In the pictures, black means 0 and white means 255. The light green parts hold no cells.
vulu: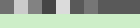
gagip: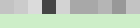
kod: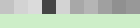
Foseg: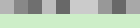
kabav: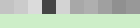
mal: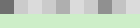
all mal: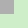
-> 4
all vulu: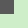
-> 5 7 8 9
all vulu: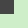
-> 3
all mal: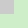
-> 1 3 6

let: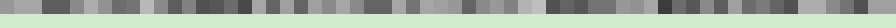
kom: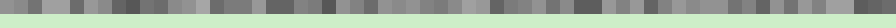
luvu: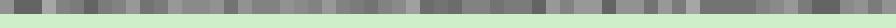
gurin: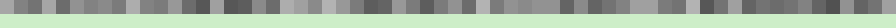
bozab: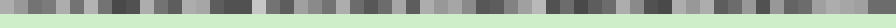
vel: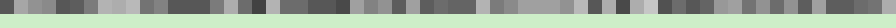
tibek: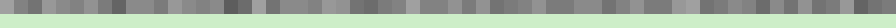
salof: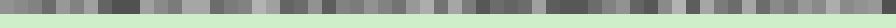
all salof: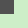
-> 8 9 63
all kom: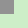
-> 0 13 24 27 29 38 50 51 55
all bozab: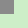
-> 22 33 45
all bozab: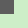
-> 12 15 20 29 35 42 51
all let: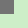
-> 9 29 42 43 60

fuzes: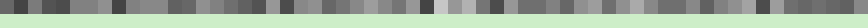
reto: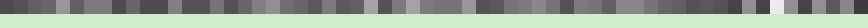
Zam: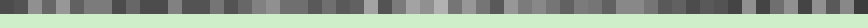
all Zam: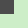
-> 0 8 10 11 49
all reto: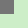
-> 15 31 32 36 39 42 46
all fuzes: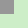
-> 19 29 32 36
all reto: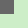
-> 3 9 17 21 47

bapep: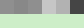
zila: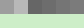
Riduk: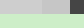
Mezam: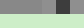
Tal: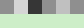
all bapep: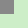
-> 1
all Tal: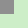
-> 0 3 5
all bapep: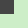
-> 5
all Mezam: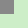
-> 0 1 2
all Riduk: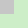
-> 3 4
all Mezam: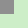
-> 3 5

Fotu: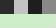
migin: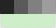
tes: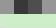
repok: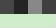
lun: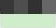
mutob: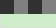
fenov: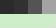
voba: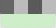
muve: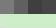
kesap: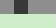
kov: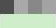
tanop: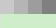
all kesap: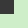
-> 1
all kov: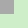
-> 1
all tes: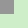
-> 0 3
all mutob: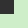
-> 0 2
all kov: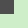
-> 0
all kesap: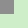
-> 0 2 3

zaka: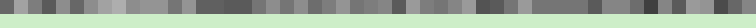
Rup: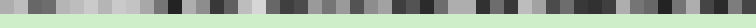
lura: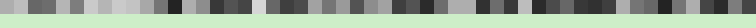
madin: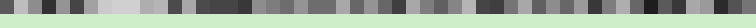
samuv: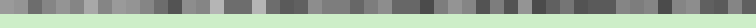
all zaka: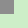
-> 4 6 9 19 21
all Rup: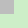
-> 1 5 17 37
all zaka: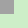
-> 1 7
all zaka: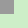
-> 29 33 37 49

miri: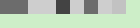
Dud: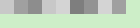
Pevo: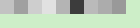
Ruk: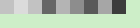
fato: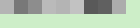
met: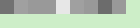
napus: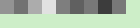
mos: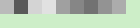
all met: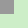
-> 2 3 6 8
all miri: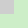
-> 2 3 5 7
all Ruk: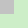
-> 0 2
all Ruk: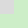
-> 1
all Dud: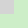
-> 4 7

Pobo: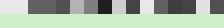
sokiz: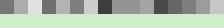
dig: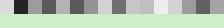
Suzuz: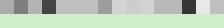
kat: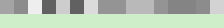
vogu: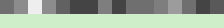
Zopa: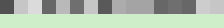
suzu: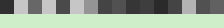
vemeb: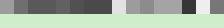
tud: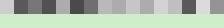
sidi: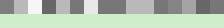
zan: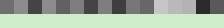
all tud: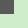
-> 1 13
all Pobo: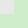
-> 0 1 10
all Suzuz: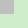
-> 4 5 6 15
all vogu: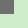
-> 0 9 10 13
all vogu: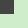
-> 5 6 8 14
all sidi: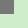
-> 5 7 8 11 15

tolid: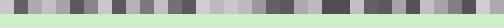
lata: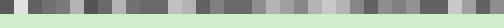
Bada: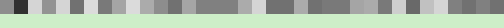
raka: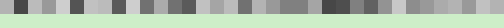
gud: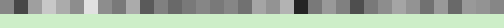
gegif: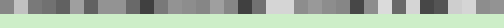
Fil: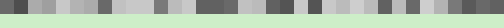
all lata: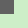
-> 2 14 26 30 31 34
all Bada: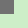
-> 5 12 19 20 22 33 35
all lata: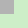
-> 5 8 13 19 22 24
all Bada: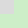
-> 6 9
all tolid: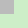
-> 15 17 22

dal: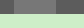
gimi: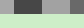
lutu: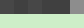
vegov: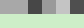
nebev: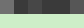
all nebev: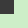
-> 1 3 4
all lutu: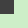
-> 1 3 4
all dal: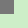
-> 1 2 3
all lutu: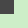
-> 0 2
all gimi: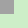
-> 3 4
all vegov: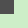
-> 5

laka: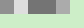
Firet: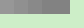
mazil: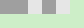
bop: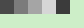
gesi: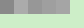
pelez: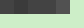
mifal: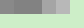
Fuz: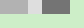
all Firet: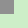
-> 1
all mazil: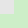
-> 2 4
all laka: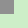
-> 0
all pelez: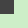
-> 0 2 3
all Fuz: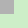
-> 0 1
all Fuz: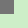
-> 3 4
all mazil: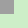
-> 0 1 3

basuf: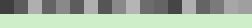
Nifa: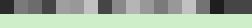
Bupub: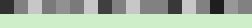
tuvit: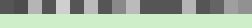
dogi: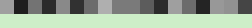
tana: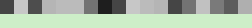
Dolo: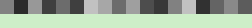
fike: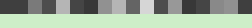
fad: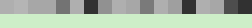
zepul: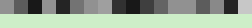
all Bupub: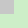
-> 2 6 9 13
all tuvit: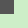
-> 0 3 5 7 10 11 12 14
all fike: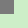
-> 2
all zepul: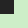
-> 4 16
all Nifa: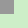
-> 5 10 12
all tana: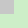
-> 1 9
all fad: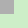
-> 0 5 8 11 14

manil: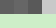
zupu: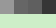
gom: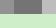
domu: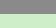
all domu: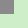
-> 0 1 2 3
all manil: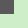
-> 2

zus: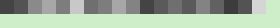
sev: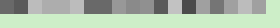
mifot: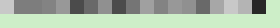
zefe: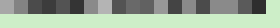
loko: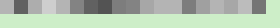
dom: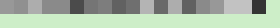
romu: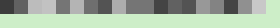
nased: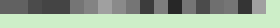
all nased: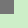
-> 5 9 13 16
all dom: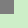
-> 7
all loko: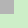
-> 0 4 11 12 15

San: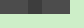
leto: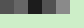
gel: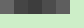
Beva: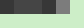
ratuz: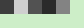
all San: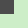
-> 0 1 3 4
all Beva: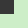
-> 0 3
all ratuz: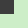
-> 0
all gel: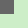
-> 0
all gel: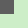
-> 4
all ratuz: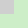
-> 1

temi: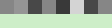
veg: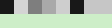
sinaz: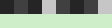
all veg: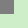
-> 2
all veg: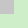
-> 6 7
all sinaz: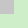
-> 3 7
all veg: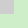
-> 4
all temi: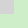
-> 5
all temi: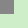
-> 0 3 7
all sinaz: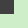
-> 1 4 6

